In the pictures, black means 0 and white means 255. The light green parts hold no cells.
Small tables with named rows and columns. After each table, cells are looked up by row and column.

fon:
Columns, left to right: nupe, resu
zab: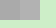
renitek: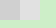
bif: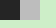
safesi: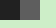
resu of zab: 178
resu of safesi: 94
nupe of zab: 170
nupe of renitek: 208
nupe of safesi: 33
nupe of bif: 37
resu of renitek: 225
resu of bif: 189
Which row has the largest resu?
renitek

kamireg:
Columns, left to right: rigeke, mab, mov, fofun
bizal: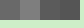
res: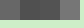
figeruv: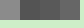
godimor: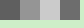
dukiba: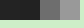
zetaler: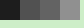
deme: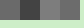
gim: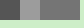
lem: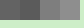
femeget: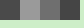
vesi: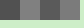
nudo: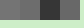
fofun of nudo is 104
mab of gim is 156
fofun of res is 118
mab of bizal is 126
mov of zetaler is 99
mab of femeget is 154
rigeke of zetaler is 29
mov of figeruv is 89
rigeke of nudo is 116
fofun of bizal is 85
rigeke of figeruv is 139
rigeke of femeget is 74
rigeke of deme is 106
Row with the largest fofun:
dukiba

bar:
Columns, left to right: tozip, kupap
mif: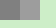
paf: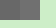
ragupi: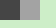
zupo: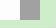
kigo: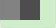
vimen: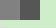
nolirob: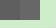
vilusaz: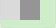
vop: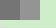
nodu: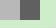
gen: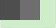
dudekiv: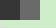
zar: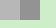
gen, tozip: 78
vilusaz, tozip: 218
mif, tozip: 128
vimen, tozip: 129
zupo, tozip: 253
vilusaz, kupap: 149
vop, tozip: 117
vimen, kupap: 86
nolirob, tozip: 95
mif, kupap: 157
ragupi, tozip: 69
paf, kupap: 112
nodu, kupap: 96
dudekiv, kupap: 106

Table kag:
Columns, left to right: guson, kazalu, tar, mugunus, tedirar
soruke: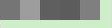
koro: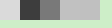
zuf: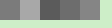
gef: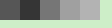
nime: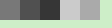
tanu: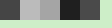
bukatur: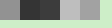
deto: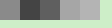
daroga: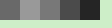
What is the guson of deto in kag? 138
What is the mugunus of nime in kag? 203
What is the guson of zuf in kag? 123
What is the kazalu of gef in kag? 53
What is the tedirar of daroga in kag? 37
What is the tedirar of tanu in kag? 74
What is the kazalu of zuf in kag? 168
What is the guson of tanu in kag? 69
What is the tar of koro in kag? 121
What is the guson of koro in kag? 218

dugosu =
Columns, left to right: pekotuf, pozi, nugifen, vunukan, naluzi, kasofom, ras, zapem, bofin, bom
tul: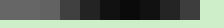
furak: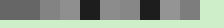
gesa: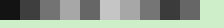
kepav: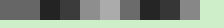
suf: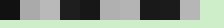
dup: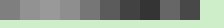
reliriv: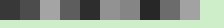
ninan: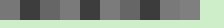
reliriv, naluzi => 45
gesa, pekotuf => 19
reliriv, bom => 162
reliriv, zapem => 39
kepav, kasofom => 171
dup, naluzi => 118
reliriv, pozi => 76
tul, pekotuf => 102
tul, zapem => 17
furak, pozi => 102
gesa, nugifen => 115
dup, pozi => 146
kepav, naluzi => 142
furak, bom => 125
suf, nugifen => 185
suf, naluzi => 23
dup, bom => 72
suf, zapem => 25
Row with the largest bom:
suf

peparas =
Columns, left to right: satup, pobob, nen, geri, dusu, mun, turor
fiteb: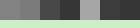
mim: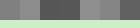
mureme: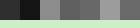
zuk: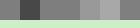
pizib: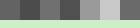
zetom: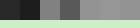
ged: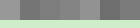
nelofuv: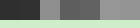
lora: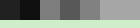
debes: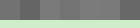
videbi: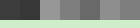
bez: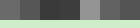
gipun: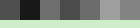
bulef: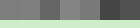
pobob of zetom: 29
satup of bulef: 125
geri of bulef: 132
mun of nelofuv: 150
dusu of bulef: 121
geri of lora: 88
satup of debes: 114
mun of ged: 110
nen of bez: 58

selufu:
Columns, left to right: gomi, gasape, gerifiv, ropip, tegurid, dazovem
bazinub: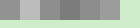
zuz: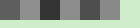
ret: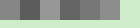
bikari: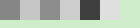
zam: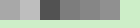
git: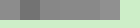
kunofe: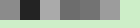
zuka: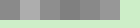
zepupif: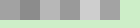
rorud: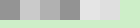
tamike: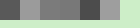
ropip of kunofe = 109
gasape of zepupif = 140
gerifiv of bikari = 141
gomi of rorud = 148
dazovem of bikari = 223
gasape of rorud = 202
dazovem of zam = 144
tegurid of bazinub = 141
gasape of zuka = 173

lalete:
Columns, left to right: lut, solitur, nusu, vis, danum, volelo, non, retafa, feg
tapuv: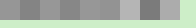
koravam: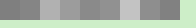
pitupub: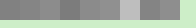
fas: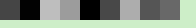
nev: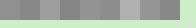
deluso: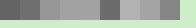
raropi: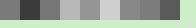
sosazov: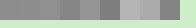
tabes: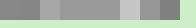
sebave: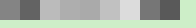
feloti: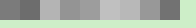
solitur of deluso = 112
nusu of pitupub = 140
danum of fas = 0
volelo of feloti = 192
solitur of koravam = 133
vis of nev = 133
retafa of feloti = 152
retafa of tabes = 150
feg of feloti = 114
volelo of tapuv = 147
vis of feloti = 148
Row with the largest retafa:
sosazov

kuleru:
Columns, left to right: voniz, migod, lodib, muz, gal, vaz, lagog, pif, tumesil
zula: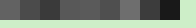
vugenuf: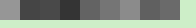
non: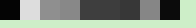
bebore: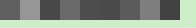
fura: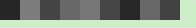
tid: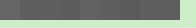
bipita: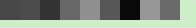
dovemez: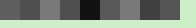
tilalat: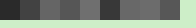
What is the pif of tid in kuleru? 94
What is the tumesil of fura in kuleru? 66
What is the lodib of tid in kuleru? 95
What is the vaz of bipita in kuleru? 87
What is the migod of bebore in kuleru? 150
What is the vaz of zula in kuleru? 79
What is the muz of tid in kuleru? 92
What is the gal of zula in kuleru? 90
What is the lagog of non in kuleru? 55
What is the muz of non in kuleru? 136
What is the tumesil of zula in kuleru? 25
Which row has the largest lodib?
non

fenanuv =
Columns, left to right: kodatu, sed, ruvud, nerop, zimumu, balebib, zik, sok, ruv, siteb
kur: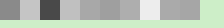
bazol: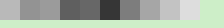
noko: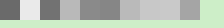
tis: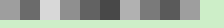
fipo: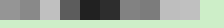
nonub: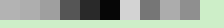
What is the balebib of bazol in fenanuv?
54
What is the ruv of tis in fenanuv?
90
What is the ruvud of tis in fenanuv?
216
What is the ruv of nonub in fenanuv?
172
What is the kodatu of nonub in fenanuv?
179
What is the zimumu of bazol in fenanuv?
103
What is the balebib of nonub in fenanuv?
6
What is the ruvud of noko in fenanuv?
114
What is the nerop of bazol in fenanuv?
95
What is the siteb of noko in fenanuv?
165
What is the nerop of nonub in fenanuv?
85
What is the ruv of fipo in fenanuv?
190
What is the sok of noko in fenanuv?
200
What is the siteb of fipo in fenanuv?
192
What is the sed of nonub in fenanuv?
174
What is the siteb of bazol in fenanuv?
221
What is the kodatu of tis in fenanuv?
158
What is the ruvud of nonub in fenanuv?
159
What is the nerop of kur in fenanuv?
192
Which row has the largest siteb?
bazol

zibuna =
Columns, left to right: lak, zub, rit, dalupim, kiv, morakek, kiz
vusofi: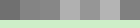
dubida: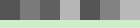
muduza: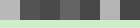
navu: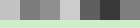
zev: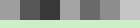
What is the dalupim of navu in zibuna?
204
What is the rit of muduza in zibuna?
74
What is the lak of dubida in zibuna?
84
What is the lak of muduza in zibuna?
185
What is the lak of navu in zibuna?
194
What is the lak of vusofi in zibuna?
112
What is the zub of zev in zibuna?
86
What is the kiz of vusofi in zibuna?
128
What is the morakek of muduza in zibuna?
180
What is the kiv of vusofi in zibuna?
150
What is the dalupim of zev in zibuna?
163
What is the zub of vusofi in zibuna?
132
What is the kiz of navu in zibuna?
126
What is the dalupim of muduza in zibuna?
100
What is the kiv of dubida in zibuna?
85
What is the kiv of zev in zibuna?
106
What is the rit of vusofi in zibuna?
135

